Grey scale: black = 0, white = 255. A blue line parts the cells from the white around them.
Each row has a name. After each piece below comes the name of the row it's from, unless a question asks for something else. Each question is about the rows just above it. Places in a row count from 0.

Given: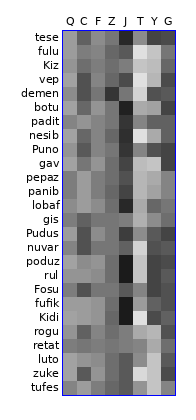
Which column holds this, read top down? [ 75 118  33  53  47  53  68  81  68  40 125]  J
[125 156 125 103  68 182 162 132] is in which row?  panib
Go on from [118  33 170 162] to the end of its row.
[68]
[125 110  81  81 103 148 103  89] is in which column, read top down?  C
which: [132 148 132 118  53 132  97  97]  padit
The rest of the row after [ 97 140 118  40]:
[140  68  75]
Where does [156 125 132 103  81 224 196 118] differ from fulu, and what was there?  4, [89]

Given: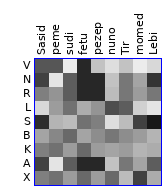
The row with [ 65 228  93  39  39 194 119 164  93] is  A
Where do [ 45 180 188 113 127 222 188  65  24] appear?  S
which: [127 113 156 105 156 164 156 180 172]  K
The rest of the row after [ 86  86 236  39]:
[194 222 194 236 216]
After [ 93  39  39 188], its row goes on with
[119 156 119]

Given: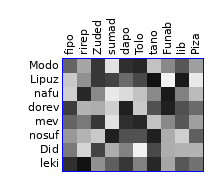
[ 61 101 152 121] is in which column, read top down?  fipo
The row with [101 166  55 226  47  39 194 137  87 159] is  Modo
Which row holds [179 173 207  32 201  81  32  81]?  dorev
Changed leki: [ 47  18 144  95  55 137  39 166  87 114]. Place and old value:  5, [129]
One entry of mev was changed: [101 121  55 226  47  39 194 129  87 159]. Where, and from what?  7, [137]
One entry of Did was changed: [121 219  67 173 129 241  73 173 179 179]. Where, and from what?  1, [213]
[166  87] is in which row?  leki

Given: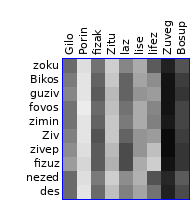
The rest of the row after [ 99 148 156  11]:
[61]
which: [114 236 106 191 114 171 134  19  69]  fovos
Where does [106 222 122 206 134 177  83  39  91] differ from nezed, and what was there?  4, [141]

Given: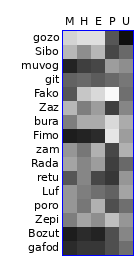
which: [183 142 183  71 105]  Sibo
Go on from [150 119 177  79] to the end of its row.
[111]
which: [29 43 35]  Bozut

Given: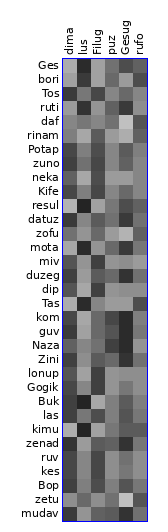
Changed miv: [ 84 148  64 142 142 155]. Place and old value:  3, [148]
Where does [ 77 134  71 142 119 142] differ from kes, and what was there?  0, [71]
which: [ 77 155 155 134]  neka
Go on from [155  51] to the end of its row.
[148  97  58 142]

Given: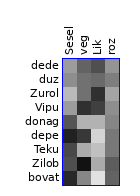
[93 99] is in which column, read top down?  roz
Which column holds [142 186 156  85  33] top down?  Sesel

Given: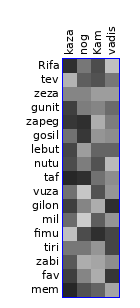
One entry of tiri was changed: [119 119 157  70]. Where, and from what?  2, [149]
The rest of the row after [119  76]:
[192]
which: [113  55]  gosil
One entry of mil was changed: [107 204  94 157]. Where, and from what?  3, [149]

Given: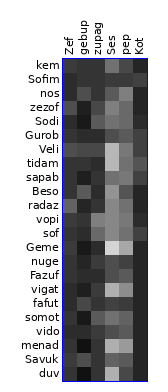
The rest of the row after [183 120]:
[65]
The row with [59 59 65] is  Sofim
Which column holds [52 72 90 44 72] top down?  zupag
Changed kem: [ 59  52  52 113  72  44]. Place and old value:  5, [37]
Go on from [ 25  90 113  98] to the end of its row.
[37]
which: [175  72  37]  duv

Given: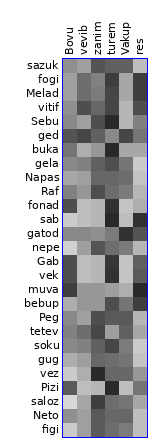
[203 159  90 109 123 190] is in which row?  figi
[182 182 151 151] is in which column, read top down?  zanim
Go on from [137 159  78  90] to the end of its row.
[ 90 182]
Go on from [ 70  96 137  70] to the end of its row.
[117]
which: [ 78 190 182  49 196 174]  fonad

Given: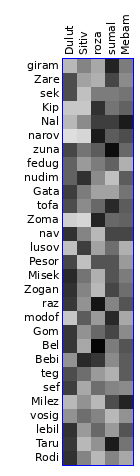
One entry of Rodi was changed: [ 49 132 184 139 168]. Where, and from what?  3, [132]
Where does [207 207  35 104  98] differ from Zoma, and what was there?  1, [214]
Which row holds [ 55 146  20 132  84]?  raz

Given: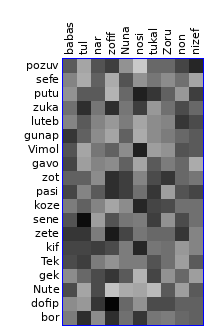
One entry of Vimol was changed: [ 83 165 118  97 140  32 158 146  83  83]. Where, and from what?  9, [90]
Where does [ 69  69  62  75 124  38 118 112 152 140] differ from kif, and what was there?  9, [132]
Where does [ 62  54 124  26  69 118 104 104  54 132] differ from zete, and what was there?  0, [54]
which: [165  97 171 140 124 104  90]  gunap

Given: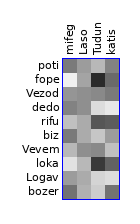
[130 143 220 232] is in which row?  dedo
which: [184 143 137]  Vevem
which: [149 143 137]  Vezod
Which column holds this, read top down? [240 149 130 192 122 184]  mifeg

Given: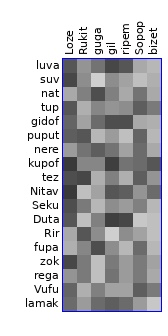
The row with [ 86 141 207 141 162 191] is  Rir
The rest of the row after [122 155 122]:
[162]
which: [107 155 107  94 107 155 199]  lamak
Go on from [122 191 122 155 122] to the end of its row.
[162]

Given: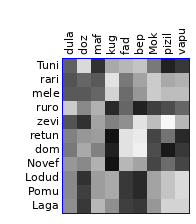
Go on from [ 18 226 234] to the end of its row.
[ 69 115  41]
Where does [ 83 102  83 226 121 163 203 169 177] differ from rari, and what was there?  2, [89]
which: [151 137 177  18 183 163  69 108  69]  Novef
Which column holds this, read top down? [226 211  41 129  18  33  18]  kug
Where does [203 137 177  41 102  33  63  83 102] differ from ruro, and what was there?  7, [77]
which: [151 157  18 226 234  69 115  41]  retun
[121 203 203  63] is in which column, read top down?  Mok

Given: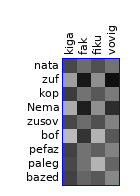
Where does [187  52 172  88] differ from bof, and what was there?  2, [179]
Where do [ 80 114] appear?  nata
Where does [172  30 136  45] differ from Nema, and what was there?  2, [143]
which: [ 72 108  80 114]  nata
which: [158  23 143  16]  zuf
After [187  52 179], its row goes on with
[88]
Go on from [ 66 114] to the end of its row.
[ 95 130]

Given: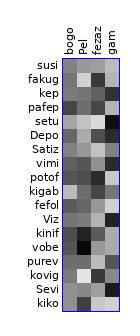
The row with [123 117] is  kep
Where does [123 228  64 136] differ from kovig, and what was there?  2, [58]
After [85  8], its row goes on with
[152 171]
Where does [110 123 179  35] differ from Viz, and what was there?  0, [117]
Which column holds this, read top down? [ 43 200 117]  gam
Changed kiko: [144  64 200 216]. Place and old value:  3, [208]

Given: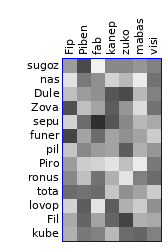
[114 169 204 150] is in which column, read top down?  visi
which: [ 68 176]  Fil
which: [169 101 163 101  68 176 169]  Fil

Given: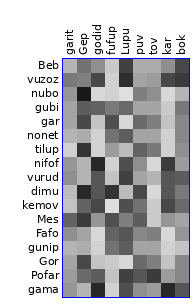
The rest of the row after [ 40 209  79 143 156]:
[40 86]
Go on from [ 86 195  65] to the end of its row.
[164 180  86  93]
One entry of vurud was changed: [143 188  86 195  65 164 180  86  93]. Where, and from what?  1, [180]

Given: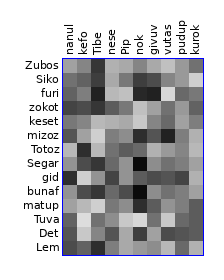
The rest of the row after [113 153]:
[98]
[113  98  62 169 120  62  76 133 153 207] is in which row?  Siko
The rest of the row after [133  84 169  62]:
[161  76  84  92]
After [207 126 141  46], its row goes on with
[ 84  33 126 177]

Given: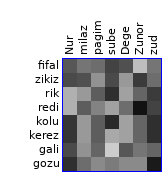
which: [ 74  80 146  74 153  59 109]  zikiz
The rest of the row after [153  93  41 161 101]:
[47]
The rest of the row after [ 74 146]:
[101 204  87 117 101]

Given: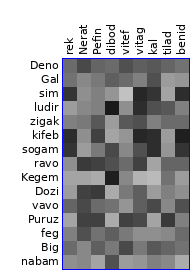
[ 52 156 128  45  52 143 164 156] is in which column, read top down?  rek
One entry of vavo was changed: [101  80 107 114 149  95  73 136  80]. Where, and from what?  1, [73]
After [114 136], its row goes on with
[121  95 107 128  80 156 149]
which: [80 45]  sogam
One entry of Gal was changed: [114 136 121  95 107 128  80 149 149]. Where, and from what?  7, [156]
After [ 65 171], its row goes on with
[ 65  73 164  58 128]
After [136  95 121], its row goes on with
[ 73 121  88 101 114]

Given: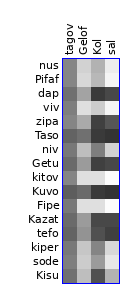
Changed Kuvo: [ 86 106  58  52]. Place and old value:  0, [93]
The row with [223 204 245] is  viv
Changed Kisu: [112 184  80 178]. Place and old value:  1, [190]

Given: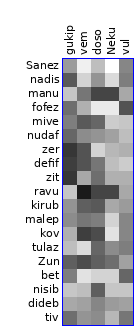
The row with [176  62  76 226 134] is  kov
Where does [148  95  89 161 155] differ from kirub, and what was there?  3, [168]
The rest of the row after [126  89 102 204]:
[198]
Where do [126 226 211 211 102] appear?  bet
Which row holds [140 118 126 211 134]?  malep
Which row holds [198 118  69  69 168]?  manu

